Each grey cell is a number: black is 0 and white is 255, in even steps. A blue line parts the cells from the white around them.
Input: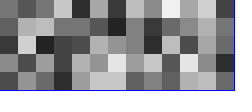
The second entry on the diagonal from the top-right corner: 178
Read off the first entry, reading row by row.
117
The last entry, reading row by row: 106
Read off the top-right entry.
67
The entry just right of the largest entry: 167
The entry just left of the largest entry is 138
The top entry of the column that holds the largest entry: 240
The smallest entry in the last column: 45
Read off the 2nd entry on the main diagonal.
178
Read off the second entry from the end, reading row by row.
189
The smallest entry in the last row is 45
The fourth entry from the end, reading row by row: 96
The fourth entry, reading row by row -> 199
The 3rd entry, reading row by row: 117
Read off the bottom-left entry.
76

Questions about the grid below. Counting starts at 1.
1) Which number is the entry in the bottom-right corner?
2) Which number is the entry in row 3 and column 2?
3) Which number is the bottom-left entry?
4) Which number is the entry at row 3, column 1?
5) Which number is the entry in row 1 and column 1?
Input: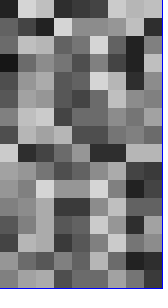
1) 58
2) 191
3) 128
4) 107
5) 34

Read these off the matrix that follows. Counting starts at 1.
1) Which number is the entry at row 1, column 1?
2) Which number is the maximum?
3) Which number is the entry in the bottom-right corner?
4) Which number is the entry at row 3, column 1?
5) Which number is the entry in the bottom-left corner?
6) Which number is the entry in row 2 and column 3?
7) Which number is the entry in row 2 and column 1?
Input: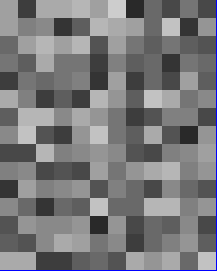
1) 160
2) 205
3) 194
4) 105
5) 170
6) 137
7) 160

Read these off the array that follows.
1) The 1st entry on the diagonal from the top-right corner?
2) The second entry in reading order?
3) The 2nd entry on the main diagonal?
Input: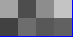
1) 196
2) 77
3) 109

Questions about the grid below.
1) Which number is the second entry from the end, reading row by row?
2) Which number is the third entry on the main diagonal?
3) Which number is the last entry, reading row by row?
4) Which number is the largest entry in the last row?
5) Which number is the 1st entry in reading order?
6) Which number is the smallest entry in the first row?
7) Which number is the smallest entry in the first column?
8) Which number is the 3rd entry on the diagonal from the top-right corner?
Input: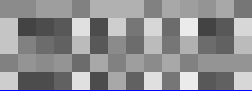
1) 97
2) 108
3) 215
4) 235
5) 139
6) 118
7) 129
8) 108

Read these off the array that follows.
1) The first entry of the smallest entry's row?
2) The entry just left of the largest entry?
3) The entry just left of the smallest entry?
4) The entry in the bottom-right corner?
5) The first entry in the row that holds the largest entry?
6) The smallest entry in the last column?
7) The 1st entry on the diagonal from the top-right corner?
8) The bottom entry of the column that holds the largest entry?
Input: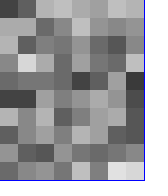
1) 106
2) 127
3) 160
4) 215
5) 106
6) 58
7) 180
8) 225

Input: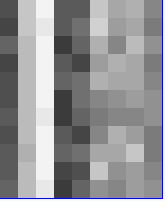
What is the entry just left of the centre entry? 59
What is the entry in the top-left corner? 79
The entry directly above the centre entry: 112
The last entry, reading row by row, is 145
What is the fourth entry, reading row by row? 90
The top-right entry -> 134
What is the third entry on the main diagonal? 243
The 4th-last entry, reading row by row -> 145
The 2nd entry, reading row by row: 198
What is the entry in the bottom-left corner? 100
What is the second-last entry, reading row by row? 157
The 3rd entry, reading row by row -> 243
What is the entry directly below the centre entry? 100
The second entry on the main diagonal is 198
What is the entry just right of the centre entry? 134
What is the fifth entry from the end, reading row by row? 100
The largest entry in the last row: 232
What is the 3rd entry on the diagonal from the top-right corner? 134
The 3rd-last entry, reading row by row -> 134

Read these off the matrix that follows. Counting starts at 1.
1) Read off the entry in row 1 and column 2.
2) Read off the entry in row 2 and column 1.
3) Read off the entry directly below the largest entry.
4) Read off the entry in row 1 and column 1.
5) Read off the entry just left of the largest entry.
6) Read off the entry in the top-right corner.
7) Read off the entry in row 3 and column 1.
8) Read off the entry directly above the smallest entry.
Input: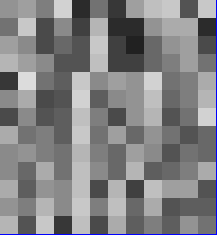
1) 159
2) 114
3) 171
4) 147
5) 55
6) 200
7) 159
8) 43
